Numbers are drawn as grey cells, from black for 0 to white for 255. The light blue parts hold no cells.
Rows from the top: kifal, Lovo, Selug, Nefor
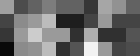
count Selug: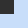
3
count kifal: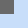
0
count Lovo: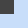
4
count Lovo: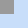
2
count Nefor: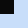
1

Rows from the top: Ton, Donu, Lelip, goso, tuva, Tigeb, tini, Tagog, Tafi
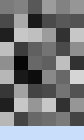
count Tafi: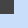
2
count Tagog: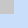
2

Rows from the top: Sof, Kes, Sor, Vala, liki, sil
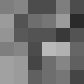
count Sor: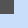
3
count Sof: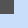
0
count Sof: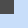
3
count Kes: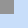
0
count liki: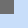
1
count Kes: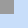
2

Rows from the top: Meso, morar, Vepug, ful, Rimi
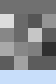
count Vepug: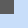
1
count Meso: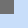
4
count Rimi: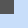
0
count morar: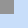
1
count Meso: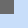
0
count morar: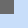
1
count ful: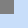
1

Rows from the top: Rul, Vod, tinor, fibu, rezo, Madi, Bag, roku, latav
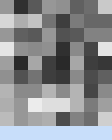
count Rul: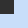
1
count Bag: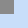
4
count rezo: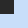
2
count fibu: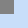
0

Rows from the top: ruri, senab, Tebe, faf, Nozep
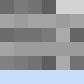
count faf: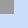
5
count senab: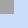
4
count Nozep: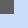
1
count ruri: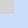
2
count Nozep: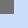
2
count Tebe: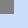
0
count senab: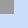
2

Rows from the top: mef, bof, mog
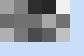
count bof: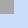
1
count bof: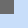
1
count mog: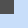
0
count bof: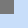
0

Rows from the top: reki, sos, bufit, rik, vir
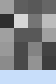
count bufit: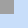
2
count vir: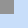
1
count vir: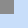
1

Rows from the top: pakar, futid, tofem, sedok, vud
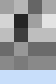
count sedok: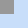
1
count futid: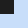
0
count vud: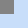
0
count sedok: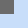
3
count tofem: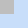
3

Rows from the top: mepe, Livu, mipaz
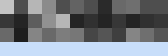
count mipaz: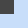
1
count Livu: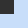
2
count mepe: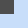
5
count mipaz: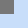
1

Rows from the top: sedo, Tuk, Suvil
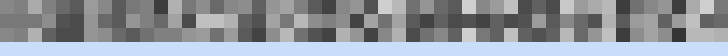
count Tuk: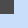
4
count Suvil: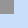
4
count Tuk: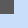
4
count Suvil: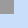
2
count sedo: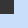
0
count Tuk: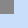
1
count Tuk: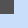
5

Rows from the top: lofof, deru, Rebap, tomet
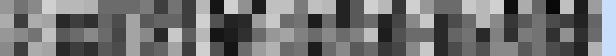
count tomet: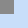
5
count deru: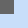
4
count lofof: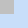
4
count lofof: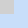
5
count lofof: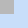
6
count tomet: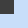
4

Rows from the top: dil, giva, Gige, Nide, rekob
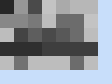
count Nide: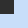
3
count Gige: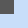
1
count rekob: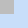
5
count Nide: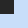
0
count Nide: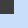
4
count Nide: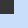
0
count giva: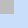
1

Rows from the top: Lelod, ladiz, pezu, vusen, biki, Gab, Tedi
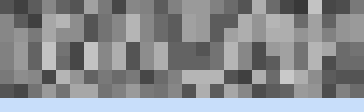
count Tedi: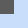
2
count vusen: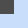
1
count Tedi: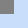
2
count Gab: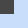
2
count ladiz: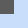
4

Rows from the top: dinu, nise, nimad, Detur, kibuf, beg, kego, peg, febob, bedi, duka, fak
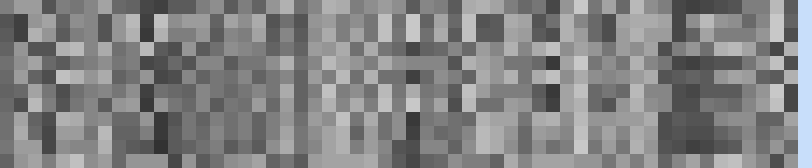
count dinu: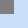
10
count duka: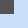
4
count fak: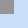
9

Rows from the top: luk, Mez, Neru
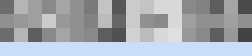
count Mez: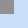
6
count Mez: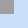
3
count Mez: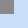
1
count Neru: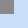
3

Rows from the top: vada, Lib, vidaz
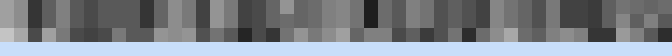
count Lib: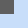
4
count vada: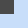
2
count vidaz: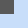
4

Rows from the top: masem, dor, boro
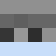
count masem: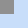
4
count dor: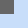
3
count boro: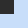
1
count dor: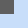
1
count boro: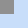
1
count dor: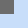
0

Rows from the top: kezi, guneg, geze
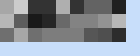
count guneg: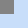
2
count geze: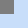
3
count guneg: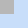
2
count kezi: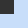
3

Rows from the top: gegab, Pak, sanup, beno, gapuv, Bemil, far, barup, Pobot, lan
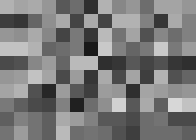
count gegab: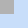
2
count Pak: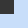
2
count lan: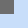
5
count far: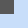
1

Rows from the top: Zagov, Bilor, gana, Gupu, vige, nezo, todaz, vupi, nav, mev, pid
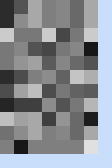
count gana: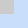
3
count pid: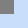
5
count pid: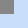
0
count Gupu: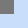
2

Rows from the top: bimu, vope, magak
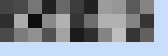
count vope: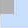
3
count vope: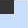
2

